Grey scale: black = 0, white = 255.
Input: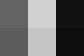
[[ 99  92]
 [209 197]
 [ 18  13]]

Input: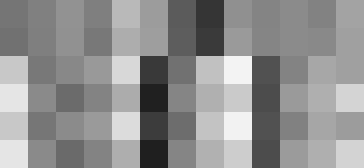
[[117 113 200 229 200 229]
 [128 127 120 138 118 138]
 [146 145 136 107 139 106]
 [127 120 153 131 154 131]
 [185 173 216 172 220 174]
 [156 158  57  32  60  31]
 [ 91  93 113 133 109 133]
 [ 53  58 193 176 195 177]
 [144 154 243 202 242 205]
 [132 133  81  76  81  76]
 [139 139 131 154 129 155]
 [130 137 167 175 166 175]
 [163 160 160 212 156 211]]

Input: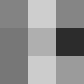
[[131 119 119]
 [206 175 204]
 [133  44 155]]

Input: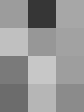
[[156 192 122 108]
 [ 54 151 199 182]
 [167 162 158 139]]

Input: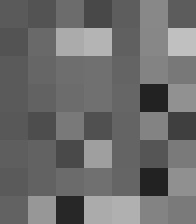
[[ 90  83  90  90  88  94  90  98]
 [ 83 105 102  98  77  98  98 151]
 [108 171 110 108 121  73 107  39]
 [ 72 180 112 112  80 159 112 171]
 [ 93  96 100 102 100 100 101 176]
 [136 135 131  34 131  85  34 131]
 [ 92 192 120 145  63 122 144 122]]

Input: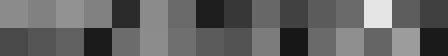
[[139  74]
 [129  85]
 [146  96]
 [129  27]
 [ 43 108]
 [139 140]
 [105 111]
 [ 30  91]
 [ 55  83]
 [103 124]
 [ 65  23]
 [ 91 106]
 [105 143]
 [229 101]
 [ 93 156]
 [ 64  26]]

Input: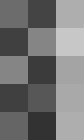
[[108  64 133  64 101]
 [ 68 133  59  87  50]
 [174 199 164 169 174]]
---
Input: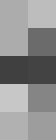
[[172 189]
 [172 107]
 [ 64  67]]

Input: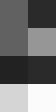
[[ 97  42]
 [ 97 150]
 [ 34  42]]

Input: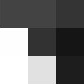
[[ 67  67]
 [254  50]
 [255 225]]

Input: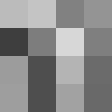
[[187 196]
 [ 62 125]
 [156  78]]

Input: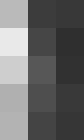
[[186  60]
 [233  70]
 [206  87]]

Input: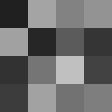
[[ 32 164]
 [161  38]
 [ 50 117]]

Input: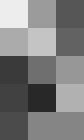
[[237 155]
 [171 196]
 [ 58 111]]

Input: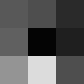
[[ 88  78]
 [ 96   4]
 [148 220]]
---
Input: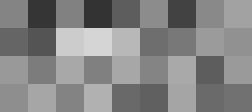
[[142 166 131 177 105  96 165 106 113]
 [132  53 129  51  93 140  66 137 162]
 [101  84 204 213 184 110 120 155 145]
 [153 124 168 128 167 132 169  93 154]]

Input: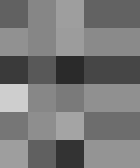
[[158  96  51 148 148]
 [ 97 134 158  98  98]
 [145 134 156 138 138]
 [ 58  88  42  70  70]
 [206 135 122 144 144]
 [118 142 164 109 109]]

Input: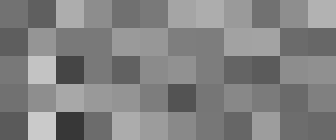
[[ 90 202  55 108 172 156 137 119 102 157 109 105]
 [114  95 173 141 112 121 165 173 154 113 142 178]
 [ 94 149 121 121 154 151 126 125 162 163 107 103]
 [120 195  69 121  97 139 145 125 100  91 141 144]
 [113 142 168 153 148 125  83 118 136 123 106 128]]

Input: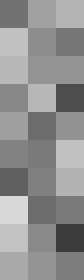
[[169 148 125]
 [114 160 180]
 [193 141 118]
 [184 147 148]
 [136 183  77]
 [159 108 146]
 [130 121 193]
 [ 95 128 179]
 [216 108 122]
 [194 137  60]]

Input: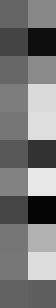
[[ 98  94]
 [101 136]
 [ 68  14]
 [102 138]
 [125 218]
 [117 222]
 [ 88  50]
 [130 231]
 [ 69   5]
 [118 177]
 [119 221]]

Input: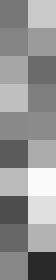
[[136  41]
 [119 201]
 [132 155]
 [166 107]
 [191 126]
 [137 139]
 [ 91 171]
 [186 250]
 [ 77 224]
 [103 179]]
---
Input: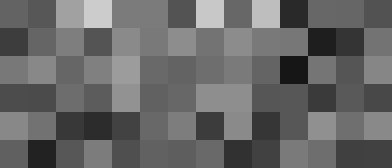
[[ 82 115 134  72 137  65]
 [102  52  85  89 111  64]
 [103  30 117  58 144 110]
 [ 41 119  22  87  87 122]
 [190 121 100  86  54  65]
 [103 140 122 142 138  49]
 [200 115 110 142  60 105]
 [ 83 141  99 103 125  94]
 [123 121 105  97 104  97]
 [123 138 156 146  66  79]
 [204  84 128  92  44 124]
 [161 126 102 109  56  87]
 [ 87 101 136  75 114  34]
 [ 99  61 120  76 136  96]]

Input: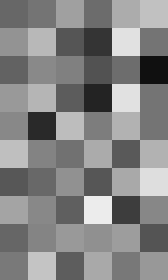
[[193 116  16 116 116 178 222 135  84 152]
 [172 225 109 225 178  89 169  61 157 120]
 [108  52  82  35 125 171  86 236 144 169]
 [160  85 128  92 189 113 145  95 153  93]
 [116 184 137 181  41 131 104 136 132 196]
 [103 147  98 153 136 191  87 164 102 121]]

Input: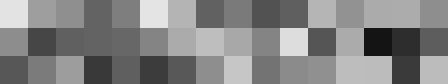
[[142  93 188]
 [172  45  58]
 [171  20 188]
 [146 171 189]
 [181  85 144]
 [ 95 221 139]
 [ 82 132 115]
 [122 168 198]
 [ 97 190 142]
 [180 171  88]
 [228 132  60]
 [126 103  95]
 [ 99  99  57]
 [143  96 157]
 [158  70 123]
 [227 141  87]]

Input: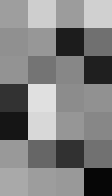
[[208 112  31 145 135 113   6]
 [156  28 135 140 150  49 153]
 [206 151 116 224 216 102 157]
 [158 144 147  50  21 153 169]]

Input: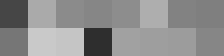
[[127 134]
 [130 156]
 [174 158]
 [141 161]
 [134  46]
 [139 197]
 [170 201]
 [ 70 118]]

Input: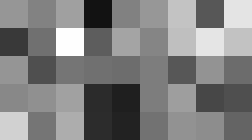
[[228 194 108  79 100]
 [ 87 229 147  71 141]
 [195 191  87 158 146]
 [151 133 125 125 114]
 [129 164 109  31  34]
 [ 18  93 112  43  44]
 [160 254 117 161 173]
 [130 112  79 144 117]
 [150  57 149 136 209]]

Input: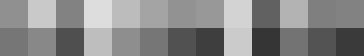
[[130  58]
 [127  83]
 [179 115]
 [ 97  53]
 [211 203]
 [152  62]
 [146  81]
 [164 118]
 [188 142]
 [221 190]
 [130  79]
 [201 136]
 [144 118]]
